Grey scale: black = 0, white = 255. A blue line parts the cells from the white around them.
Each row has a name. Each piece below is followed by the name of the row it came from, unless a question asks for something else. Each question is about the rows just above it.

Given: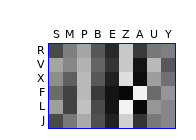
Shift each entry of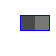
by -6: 68  114
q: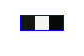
L

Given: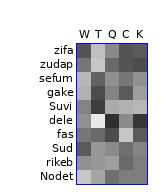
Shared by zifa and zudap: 84
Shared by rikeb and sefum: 144
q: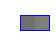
Nodet
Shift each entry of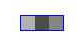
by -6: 171  70  126
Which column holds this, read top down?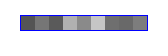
C
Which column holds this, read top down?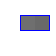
C
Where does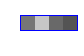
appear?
zudap

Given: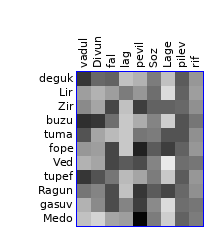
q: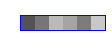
tupef
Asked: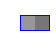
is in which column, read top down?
rif
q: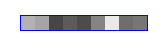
Ved
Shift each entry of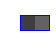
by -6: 56  92
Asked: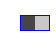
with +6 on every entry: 76  206

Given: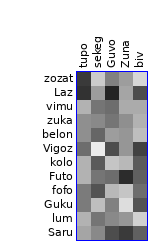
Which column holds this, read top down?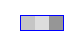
Zuna
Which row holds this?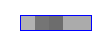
vimu
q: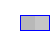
fofo

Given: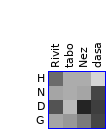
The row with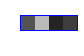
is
D
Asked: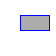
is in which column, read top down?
tabo

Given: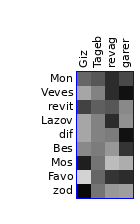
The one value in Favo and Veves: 44
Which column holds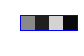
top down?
Giz
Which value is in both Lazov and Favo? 44

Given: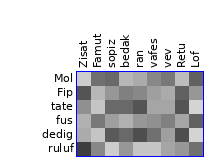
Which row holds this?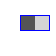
tate
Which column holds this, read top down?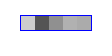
Zisat
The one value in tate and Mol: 105
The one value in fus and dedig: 159

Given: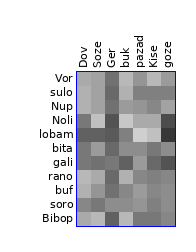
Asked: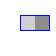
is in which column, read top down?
pazad
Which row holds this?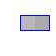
rano
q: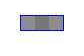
bita
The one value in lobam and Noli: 192
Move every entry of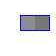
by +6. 147  126
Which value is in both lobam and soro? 128

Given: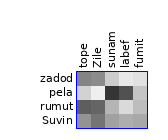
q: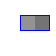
Suvin
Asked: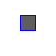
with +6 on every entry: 100
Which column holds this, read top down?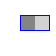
tope
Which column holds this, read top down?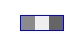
Zile
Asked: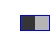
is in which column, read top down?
sunam

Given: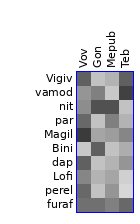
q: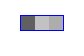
Bini
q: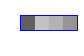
dap
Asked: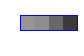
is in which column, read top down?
Vov

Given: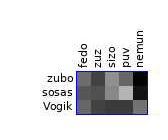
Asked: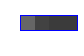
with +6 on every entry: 108  72  65  65
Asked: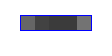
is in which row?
Vogik
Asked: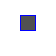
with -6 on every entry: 75
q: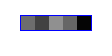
zubo

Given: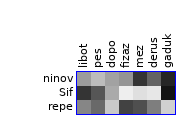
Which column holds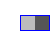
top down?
pes
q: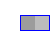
ninov
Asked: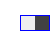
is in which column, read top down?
fizaz
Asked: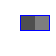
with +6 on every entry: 85  132
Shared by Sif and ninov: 52
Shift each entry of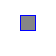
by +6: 140

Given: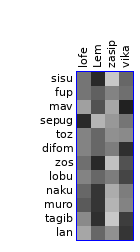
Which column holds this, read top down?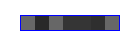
Lem
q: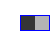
muro
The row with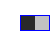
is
zos
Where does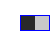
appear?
sisu
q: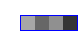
lan

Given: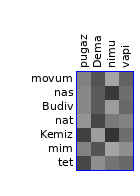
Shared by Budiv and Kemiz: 157
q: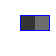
Kemiz
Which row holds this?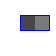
nat
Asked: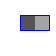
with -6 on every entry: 78  158
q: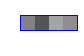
mim

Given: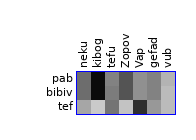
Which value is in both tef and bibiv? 187
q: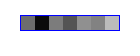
bibiv
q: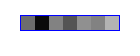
pab
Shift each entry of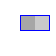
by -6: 160  196
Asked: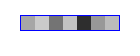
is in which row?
tef

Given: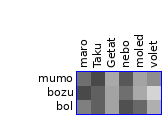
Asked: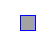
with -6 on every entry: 157
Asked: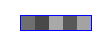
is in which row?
mumo
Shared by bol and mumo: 163
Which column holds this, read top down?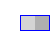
volet
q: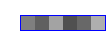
bol
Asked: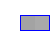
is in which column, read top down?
moled

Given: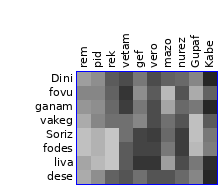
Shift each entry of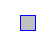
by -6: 186
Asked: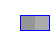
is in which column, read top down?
rem

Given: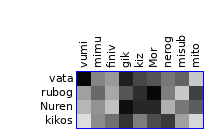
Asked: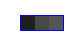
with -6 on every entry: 25  65  79
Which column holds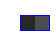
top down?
Mor
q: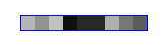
Nuren

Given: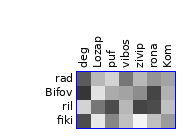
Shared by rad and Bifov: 163
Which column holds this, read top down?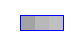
vibos
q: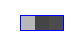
ril
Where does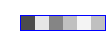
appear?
fiki
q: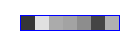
Bifov
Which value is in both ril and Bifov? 69
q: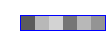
rad

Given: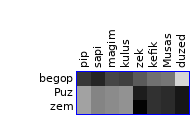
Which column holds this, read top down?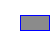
magim
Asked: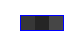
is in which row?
begop
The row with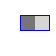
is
begop
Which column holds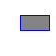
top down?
sapi

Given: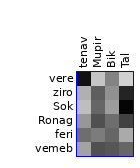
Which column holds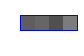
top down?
Mupir
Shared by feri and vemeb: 102
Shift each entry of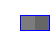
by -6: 118  96

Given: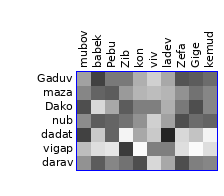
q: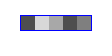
darav
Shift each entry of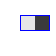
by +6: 236  65
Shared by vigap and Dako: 127
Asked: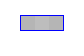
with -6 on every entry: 175  183  175

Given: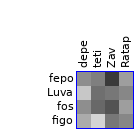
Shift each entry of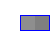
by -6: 136  121
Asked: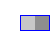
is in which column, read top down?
depe
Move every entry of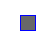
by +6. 110
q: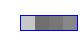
Luva
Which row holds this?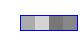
figo
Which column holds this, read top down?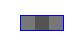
Zav

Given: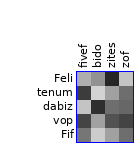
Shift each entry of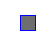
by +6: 116
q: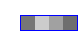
Fif
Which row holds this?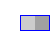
Fif
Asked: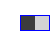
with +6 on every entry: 66  217
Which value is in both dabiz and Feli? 196
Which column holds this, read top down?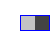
fivef

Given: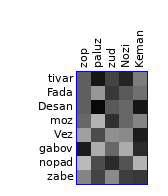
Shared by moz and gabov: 103
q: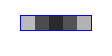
nopad
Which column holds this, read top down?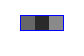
zud

